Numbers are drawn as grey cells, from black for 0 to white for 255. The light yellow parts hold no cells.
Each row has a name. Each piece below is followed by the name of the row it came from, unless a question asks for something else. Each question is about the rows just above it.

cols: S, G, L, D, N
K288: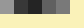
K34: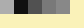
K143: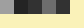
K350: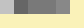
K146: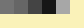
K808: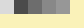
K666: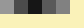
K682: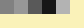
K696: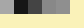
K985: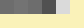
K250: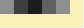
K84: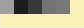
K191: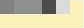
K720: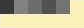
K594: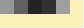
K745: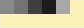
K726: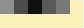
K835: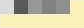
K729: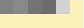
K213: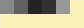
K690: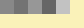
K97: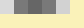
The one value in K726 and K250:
[143]
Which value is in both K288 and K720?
[56]
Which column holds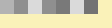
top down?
N
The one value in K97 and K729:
[210]
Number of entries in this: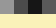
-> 4

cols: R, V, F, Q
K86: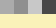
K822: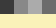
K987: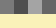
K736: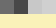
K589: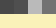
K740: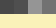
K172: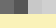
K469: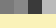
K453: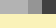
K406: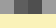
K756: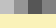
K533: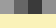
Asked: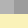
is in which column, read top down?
R
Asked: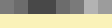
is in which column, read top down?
R
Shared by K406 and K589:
[79]

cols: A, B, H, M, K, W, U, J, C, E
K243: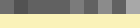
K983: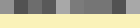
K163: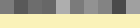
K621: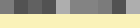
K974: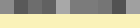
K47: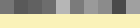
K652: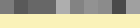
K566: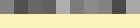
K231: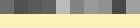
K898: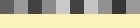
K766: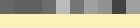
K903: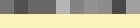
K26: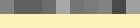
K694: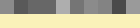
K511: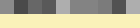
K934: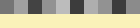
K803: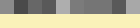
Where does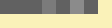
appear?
K243
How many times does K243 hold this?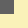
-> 5
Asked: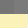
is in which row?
K26

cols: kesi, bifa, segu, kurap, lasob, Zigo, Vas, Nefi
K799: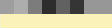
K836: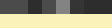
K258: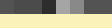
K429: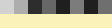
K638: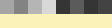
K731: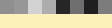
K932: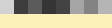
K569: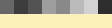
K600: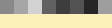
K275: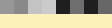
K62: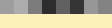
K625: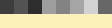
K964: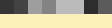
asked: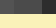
K258
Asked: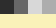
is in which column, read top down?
kurap
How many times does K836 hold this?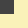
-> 0
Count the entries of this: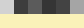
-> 6
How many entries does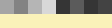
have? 8
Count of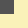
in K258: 3
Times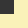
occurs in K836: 1

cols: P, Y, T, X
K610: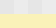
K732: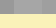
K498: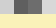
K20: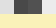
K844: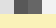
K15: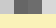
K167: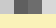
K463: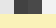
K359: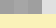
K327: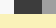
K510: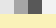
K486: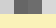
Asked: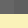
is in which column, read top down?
Y
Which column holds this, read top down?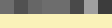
T
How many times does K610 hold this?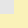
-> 2
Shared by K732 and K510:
[166]
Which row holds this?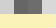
K486

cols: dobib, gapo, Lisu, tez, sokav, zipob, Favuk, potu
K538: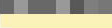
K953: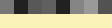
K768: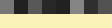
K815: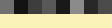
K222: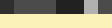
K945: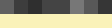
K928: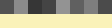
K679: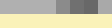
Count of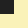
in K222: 2
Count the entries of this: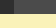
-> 4
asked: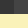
K928
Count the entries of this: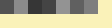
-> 7
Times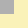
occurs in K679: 4

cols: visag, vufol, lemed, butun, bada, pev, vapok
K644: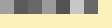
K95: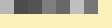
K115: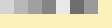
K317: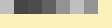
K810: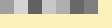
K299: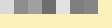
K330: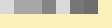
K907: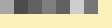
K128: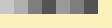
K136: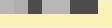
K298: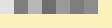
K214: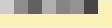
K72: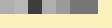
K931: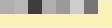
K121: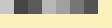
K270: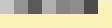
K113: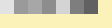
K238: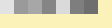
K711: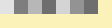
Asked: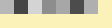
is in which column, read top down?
vufol
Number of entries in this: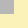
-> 1
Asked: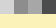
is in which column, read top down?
vufol
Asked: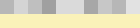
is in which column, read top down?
visag
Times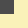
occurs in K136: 3
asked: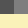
K95
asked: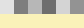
K711

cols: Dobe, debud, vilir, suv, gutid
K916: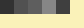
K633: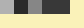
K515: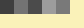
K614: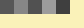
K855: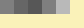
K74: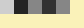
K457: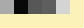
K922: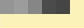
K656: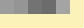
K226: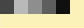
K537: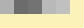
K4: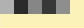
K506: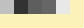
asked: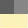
K916
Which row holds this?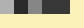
K633
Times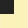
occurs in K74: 1
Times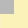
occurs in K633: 0
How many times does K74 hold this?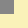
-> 2

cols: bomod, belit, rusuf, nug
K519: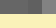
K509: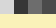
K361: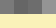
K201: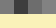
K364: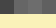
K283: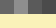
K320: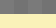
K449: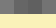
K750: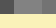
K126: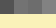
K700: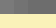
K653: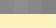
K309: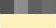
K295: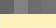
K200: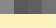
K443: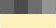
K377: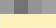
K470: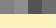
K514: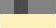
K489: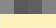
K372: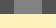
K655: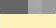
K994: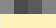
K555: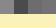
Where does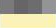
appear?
K361
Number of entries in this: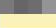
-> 4
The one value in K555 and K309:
[109]
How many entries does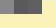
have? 3
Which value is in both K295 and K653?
[130]
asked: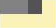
K372
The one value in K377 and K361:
[148]

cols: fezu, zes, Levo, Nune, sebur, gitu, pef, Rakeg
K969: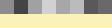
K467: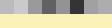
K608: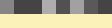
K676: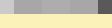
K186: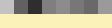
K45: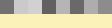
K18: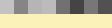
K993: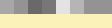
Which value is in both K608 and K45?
[173]
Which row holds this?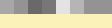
K993
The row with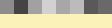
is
K969
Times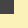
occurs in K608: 3
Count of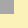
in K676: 4
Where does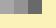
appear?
K993

